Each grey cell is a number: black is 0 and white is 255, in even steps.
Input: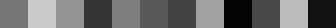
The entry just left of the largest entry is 118
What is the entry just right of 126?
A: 89
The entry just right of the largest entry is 148
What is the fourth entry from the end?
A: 4

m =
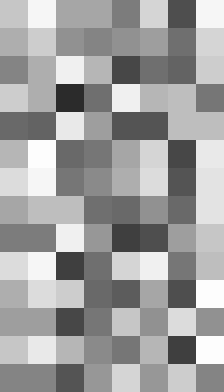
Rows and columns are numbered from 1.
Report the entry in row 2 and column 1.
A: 174
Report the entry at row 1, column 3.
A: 166
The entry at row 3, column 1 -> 132
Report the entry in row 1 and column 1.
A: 198
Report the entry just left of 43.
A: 174
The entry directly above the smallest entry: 240
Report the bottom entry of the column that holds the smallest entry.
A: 84
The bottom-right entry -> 132
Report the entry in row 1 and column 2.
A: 246
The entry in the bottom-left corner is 132
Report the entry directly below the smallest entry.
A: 233
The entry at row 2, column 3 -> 145
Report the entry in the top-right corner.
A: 246

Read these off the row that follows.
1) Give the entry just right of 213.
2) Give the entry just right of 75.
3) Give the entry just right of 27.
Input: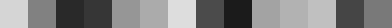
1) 129
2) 27
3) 163

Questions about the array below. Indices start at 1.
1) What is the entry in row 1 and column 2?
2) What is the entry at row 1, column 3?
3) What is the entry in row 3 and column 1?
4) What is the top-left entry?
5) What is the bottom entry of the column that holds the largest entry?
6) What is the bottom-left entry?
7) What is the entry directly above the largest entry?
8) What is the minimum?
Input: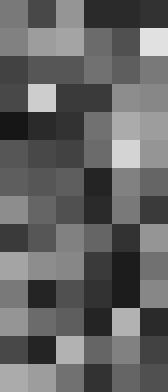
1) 72
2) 149
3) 66
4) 121
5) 80
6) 171
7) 50
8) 22

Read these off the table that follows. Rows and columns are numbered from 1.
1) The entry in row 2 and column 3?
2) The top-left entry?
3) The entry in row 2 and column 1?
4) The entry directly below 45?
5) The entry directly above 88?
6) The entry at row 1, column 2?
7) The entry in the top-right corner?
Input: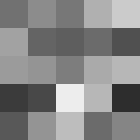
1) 94
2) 113
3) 162
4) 133
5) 59
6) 140
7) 203

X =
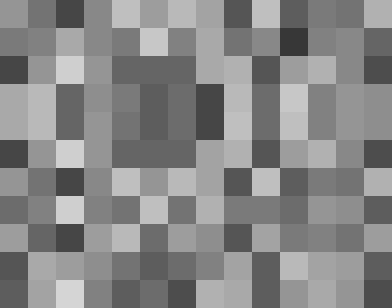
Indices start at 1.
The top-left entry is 149
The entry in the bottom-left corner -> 93
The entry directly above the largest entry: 157
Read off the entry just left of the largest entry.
163
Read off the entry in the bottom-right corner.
77
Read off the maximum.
213
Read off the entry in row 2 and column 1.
122
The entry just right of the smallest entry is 129
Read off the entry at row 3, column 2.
149
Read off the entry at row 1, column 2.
115
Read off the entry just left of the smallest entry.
136
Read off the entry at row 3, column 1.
70
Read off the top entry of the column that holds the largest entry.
70
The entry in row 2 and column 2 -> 129
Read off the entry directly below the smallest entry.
157
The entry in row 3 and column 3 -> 207
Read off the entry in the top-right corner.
177
